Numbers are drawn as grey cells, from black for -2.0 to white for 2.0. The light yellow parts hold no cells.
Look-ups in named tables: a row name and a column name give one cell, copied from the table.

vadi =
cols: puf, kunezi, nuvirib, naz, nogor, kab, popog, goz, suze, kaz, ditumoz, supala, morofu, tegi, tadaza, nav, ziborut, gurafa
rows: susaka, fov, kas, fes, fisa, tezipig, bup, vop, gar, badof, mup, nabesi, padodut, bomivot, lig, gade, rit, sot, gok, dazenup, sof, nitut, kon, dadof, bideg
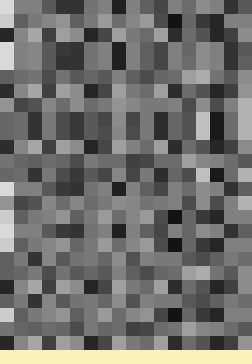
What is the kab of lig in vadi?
0.1
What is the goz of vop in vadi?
-0.1
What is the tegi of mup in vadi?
-0.3
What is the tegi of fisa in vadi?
-0.3
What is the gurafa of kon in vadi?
0.0
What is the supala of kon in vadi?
-0.9
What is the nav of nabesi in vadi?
0.0
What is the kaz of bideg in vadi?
-0.1
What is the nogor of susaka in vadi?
-1.2
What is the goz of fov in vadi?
0.4
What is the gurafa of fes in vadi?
-0.6
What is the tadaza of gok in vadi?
-0.8
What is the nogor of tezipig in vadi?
-0.2
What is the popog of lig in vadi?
-0.3
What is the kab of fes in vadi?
-1.2
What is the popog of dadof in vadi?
-0.1
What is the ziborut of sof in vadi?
-1.0
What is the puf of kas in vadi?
-1.4

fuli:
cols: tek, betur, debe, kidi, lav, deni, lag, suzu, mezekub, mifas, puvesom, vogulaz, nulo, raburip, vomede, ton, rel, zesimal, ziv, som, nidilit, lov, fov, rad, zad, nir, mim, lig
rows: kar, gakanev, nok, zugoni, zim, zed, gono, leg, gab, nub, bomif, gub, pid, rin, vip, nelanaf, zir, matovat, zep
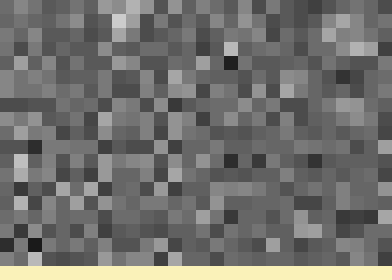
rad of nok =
0.6
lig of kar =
-0.8
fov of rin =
-0.2
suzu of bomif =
-1.0
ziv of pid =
-0.5
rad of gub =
-0.6
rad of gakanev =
0.1
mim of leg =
-0.3
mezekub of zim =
0.4
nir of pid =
-0.4
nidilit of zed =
0.2
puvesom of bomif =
-0.8
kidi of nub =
0.0
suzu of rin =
-1.0

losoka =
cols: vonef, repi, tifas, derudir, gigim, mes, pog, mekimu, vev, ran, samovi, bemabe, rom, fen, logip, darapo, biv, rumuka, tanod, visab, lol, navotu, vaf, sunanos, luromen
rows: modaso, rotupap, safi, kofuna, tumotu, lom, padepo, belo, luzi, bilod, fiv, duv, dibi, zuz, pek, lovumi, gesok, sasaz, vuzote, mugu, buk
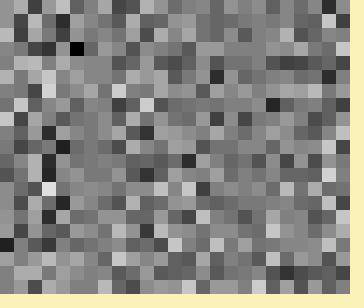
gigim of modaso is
1.0
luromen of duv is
-0.1
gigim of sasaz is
0.0
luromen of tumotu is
-0.9
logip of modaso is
0.1
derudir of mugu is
-0.1
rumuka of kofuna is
0.0
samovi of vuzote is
0.1
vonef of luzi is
1.1
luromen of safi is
0.0
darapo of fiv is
-0.2
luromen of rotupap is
-1.0
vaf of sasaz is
0.2
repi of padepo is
-0.1
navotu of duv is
0.3
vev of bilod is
0.6
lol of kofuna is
0.2
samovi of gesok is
-1.1
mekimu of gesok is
-0.2

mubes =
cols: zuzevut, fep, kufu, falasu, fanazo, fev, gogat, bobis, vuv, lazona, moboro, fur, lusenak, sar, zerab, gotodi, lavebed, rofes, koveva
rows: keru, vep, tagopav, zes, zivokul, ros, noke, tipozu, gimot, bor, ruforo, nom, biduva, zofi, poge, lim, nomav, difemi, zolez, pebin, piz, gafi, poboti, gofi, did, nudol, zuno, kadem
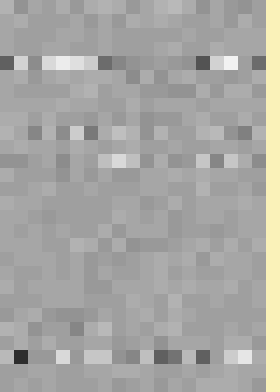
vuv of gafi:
0.5
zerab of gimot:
0.7
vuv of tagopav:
0.5
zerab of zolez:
0.4
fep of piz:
0.5
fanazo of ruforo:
0.5
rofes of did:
0.7
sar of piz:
0.7
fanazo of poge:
0.5
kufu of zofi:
0.6
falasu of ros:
0.6
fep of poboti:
0.6
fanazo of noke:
0.5
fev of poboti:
0.3
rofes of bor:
0.0
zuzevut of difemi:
0.6
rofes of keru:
0.3
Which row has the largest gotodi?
zivokul

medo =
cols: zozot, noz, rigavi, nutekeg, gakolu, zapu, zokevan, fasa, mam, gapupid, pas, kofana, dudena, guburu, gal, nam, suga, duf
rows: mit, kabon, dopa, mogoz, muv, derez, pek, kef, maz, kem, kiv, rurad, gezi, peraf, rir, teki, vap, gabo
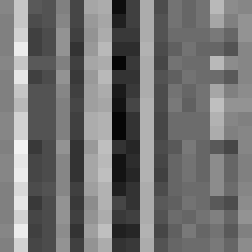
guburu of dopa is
-0.3
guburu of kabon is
-0.4
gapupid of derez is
-1.2
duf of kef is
0.3
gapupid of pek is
-1.1
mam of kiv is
-1.2
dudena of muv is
-0.2
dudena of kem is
-0.3
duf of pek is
0.2

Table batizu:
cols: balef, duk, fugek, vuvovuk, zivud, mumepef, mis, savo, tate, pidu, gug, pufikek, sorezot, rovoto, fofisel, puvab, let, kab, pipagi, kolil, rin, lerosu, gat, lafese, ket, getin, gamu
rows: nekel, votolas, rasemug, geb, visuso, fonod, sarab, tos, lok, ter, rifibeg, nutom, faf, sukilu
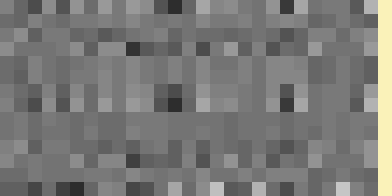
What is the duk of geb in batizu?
-0.2
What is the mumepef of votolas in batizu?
-0.1
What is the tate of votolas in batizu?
-0.1
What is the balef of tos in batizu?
0.0
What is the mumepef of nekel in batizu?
0.3
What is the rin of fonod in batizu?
0.1
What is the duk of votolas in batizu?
-0.4
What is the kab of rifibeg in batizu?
-0.4
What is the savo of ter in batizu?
-0.3
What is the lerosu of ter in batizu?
-0.2
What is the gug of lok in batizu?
-0.1
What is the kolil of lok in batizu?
-0.2
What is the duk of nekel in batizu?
-0.4
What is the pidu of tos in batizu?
0.4
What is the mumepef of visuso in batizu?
-0.2
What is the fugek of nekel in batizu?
-0.8
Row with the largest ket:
sukilu

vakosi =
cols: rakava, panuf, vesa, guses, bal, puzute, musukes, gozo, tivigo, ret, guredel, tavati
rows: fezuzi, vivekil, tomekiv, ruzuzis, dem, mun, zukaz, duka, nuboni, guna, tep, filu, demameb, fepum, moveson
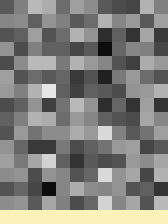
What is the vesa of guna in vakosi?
-0.2
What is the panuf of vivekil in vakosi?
0.2
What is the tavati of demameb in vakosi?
0.8
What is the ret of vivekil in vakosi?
0.4
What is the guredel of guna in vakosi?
-0.2
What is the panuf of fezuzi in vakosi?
0.0
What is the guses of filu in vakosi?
1.3
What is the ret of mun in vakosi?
0.4
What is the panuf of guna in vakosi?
0.4
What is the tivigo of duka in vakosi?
-0.4
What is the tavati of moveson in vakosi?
0.9
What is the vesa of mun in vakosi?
-0.3

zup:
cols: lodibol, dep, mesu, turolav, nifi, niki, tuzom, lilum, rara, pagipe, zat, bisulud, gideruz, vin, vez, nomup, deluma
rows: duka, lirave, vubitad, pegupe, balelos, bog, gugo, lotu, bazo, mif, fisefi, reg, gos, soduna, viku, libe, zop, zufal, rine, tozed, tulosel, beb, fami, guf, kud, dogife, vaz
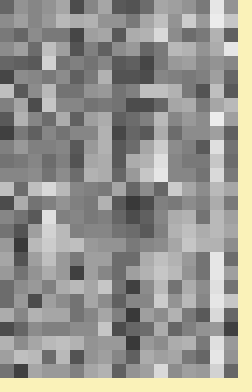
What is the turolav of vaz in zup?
0.4
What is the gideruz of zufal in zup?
0.6
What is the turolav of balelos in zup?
1.3
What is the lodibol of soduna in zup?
1.0
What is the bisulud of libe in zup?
0.1
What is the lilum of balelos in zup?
0.1
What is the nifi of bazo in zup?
0.7
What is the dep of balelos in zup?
-0.5
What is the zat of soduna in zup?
0.2
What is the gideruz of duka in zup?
0.5
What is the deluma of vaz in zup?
-0.4

